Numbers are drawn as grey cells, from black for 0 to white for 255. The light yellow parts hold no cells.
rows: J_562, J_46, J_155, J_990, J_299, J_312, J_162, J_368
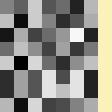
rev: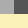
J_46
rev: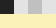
J_162

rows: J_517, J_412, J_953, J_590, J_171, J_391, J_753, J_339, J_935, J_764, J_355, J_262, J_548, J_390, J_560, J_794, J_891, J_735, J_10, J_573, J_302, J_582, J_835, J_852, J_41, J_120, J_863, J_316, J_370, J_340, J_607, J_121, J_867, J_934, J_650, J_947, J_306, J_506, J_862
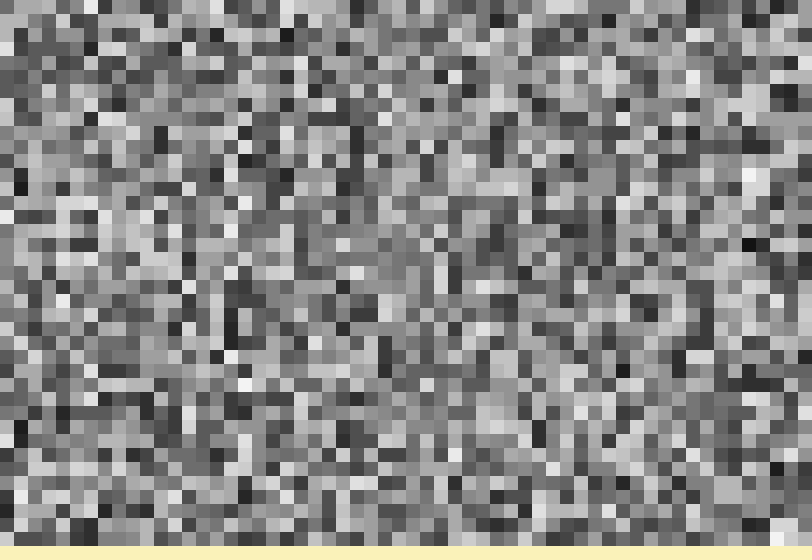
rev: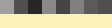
J_517
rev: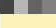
J_947
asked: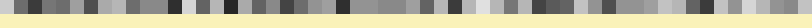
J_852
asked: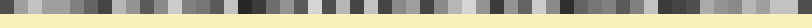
J_262

